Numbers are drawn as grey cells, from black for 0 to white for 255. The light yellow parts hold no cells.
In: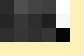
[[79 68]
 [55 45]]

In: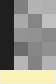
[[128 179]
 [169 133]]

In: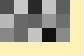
[[201  41]
 [106  99]]

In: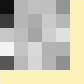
[[181 192]
 [182 172]]

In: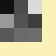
[[ 77 219]
 [ 83  61]]

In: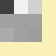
[[241 208]
 [160 161]]

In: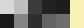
[[190  59]
 [133  46]]

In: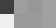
[[158 151]
 [153 154]]
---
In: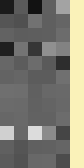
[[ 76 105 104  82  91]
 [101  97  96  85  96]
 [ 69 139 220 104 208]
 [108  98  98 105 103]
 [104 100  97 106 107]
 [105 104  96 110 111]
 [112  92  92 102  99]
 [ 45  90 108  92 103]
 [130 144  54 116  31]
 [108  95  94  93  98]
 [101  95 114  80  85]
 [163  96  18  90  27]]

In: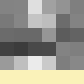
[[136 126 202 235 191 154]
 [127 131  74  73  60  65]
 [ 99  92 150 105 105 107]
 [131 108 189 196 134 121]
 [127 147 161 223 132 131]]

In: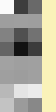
[[136 155 195]
 [235 228 184]
 [160 157 159]
 [160 159 162]
 [ 60  18 100]
 [114  80 130]
 [158 159 158]
 [105  61 250]]

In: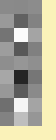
[[150 190 130]
 [164 245 111]
 [138  91 152]
 [118  37 167]
 [143 150 142]
 [128  88 157]
 [164 251 116]
 [130  97 153]
 [140 137 138]]

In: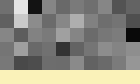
[[150 123 106  98 138 108 109  77  73 120]
 [142 132 141 117  99  51 113 105 159 117]
 [  9 124 119 107 133 160 122 130  93 134]
 [ 79 116 110 129 174 135 107 140 202  96]
 [ 99  83 134 111 122 105 134  19 228 112]]

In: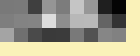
[[129 134  82 121  59  58  74 112 164]
 [ 51 100 185 184 142 221 132 131 126]
 [  4  31 151 197 124 149  63 122 121]]

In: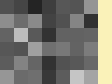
[[164 197  92  56 111 107 150]
 [104  88  82  50 101 131  92]
 [124  99 120 112 160  83  87]
 [100  98  98  50  89 189  99]
 [ 49 133  81  67 138 109 141]
 [148  84  87  62  36  69  81]]
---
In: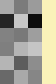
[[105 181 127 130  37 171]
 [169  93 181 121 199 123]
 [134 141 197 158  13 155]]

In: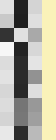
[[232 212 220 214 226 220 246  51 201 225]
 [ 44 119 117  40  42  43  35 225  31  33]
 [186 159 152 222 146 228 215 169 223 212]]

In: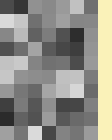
[[160  43  63 151 198 194  80 135 217  75]
 [118  98 123 119 146 201 110 186 198  54]
 [218  82  86 104 141 132 164  97 112 145]
 [ 71 156 143 166 138 113  90 125 139 137]
 [131  88  69 189 192 116  71  81 160 154]
 [117 106  70 214 194  76  62  45 134 193]
 [155 114 128 106 123 153 148 144 135 112]]

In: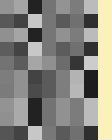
[[ 85 144 147 123 125 115  93 144  88 147]
 [ 67 170 170 145 145  92  67 165  67 165]
 [199  34  34  75  67 166 199  34 199  34]
 [120 115 115  91  91 144 118 118 118 116]
 [ 90 145 145 126 126 108  92 145  90 147]
 [112 124 124 183 179  53 112 124 112 124]
 [ 47 187 187  29  29 204  47 187  47 187]]

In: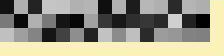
[[192 121  18]
 [159   9 175]
 [132 177  35]
 [ 21 121 197]
 [ 66  20 195]
 [142   7 177]
 [ 34 161 180]
 [194  55  15]
 [139  24 177]
 [191  46  28]
 [ 42  55 183]
 [156  41 176]
 [151 208  42]
 [130  33 181]
 [128   1 174]]

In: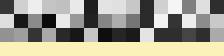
[[146 222  54]
 [158  23 208]
 [ 52 139 238]
 [169  11 196]
 [ 41 234 192]
 [ 23 152 233]
 [197  34  30]
 [ 14 133 227]
 [ 38 173 224]
 [ 26 117 199]
 [228  42  42]
 [ 46 242 208]
 [ 46  52 245]
 [ 69 237 127]
 [ 46 140 223]
 [170 201  46]]

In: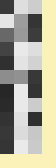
[[ 53  56  51  42  39 141  48  67 104 229  58]
 [234 219 223 233 233 145 227 233 153 157 222]
 [202 199  47 204  51  56 210 222  60  53 205]]

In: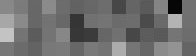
[[119 195 167 136]
 [107 116 138 123]
 [ 99  92 103 103]
 [120 116 115 139]
 [122 135 104 108]
 [103  55  53  98]
 [121  59 113 103]
 [115 102 116 109]
 [172 113 107  71]
 [117  71 109 101]
 [102  92  75  90]
 [139  89 106 132]
 [147 117 179   6]
 [101 109 112 113]]
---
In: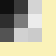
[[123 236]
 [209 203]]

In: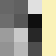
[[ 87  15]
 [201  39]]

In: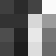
[[ 50 215]
 [ 36 232]]

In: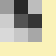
[[ 84  53]
 [199 167]]

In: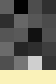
[[103  87]
 [ 89  17]]

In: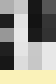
[[227  19]
 [231  26]]

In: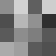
[[183 145]
 [141 126]]

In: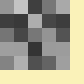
[[ 57 174]
 [ 71 119]]
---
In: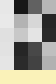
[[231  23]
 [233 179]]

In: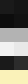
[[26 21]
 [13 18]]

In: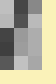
[[191  70]
 [184  82]]

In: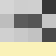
[[213 206]
 [189  92]]

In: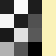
[[ 31 250]
 [245  31]]

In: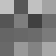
[[194  87]
 [ 85 126]]
